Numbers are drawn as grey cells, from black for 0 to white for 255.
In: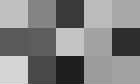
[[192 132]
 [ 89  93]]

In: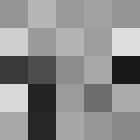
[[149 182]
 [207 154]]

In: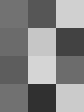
[[114  86]
 [107 198]]

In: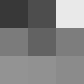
[[ 56  77]
 [123  98]]

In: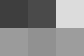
[[ 62  74]
 [155 145]]

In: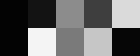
[[  3  19]
 [  3 244]]
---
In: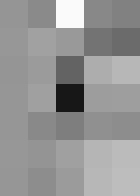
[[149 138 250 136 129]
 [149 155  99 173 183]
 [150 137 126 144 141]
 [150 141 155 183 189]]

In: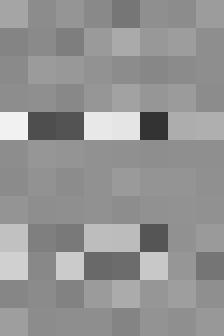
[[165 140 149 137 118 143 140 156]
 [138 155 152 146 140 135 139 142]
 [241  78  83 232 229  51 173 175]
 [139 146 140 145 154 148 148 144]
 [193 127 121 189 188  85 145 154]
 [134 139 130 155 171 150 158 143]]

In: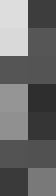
[[221  61]
 [ 85  84]
 [144  53]
 [ 58 121]]

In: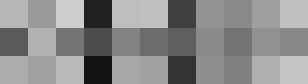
[[183 155 206  33 189 192  64 147 137 159 192]
 [173 161 186  20 168 161  51 143 129 175 196]]

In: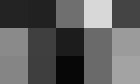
[[ 35  33 111 216  68]
 [133  62   7 106 163]]

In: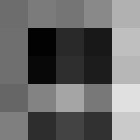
[[109 123 117 137 177]
 [111   8  46  28 183]
 [127  45  67  49 202]]
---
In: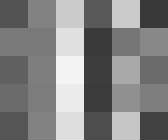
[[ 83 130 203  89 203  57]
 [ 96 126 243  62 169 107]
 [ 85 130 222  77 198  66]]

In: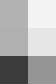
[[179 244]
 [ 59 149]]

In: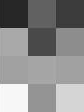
[[ 38  97  59]
 [160 166 160]]

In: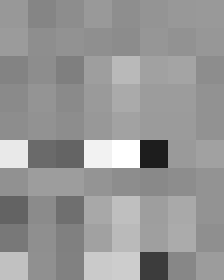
[[152 133 141 153 142 148 152 153]
 [131 141 127 158 185 161 164 141]
 [141 146 141 152 162 155 155 146]
 [145 157 157 148 141 137 141 147]
 [120 143 128 161 186 159 171 143]]

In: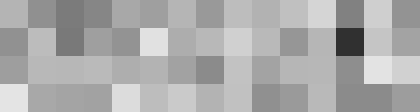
[[180 144 123 134 168 159 181 153 189 178 192 213 129 207 147]
 [158 184 183 186 174 179 162 139 194 163 182 183 142 227 209]]

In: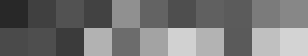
[[ 40  64  82  66 144  99  78  96  91 123 135]]

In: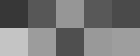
[[ 55  87 150  88  74]]
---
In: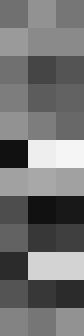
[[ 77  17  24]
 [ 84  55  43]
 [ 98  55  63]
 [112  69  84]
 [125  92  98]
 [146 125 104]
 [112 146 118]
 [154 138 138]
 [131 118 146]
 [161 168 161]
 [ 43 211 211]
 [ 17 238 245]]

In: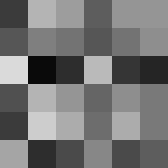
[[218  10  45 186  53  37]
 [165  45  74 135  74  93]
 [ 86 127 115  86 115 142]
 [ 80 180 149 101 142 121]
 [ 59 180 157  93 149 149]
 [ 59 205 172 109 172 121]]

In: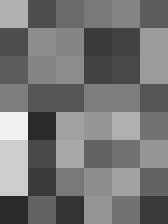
[[ 42  98  50 149 114  58]
 [126  86  86 126 126  86]
 [175  78 106 120 133  92]
 [205  58 120 141 161  98]
 [ 78 141 133  58  66 155]
 [ 92 133 141  66  72 155]
 [240  42 161 149 175 114]
 [205  72 168  98 114 149]]

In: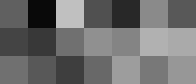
[[112  88  62 104 157 120 151]
 [ 68  56 112 144 132 177 170]
 [ 96   9 192  80  40 138  88]]

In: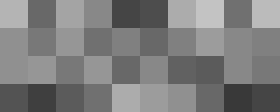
[[ 83  63  91 112 172 156 144 104  57  69]
 [144 150 120 150 104 136  97  91 136 120]
 [144 120 150 112 128 104 128 156 136 128]
 [180 104 164 136  69  77 172 195 112 187]]

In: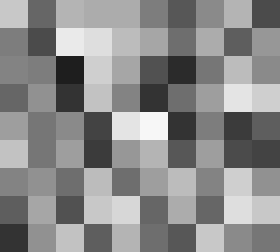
[[131 125  30 207 166  81  43 118 188 138]
 [102 145  51 194 131  51 110 158 228 207]
 [ 94 166  81 200 215 102 172 102 222 200]
 [131 145 110 188 110 158 188 131 207 145]
 [158 118 138  67 228 247  51 125  59  94]
 [194 118 158  59 151 180  87 158  75  67]
 [200 102 180 172 172 125  87 138 180  75]
 [ 51 145 194  94 180 110  87 200 138 118]
 [125  75 234 222 188 166 110 172  94 151]]
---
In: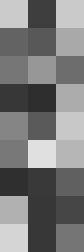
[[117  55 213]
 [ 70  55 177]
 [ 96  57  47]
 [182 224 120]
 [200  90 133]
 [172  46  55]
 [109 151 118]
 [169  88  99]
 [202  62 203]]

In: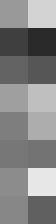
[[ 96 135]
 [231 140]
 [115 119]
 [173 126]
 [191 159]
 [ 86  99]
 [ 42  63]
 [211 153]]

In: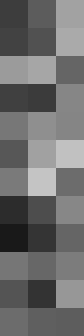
[[ 93  95 108]
 [151  51  84]
 [124 103 118]
 [101  52  25]
 [135  77  44]
 [108 196 122]
 [193 161  87]
 [133 143 119]
 [134  59  64]
 [101 166 155]
 [170  81  66]
 [162  92  61]]

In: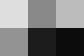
[[ 12  28 147]
 [188 137 222]]

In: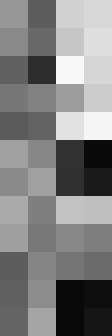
[[ 21   9 165 100]
 [ 14   9 141  96]
 [107 116 133  93]
 [127 136 120 159]
 [191 194 127 170]
 [ 25  48 160 137]
 [ 10  50 135 160]
 [245 226  98  91]
 [204 157 129 119]
 [214 248  45  96]
 [223 198 104 137]
 [215 209  93 150]]

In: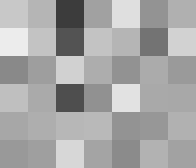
[[162 178 139 164 215 159 153]
 [177 151 147 185 183 174 167]
 [168 169 226 145  78 170 191]
 [154 171 146 173 209 158 137]
 [210 115 181 195  83 195 236]
 [176 147 223 161  60 181 200]]

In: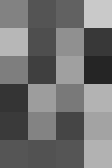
[[178  85  82  85]
 [163  69 131  58]
 [179 121 157  52]
 [ 37 160  63 126]
 [ 56 144  78 183]
 [201  97  84 130]]
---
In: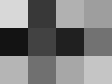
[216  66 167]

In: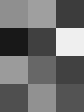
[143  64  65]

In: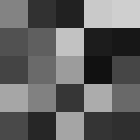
[131  95 156 172  47]

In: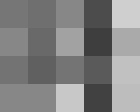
[118 105 116  65]

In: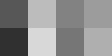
[ 87 216]

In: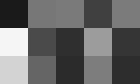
[26 74 43]

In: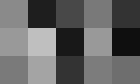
[138 191  51]
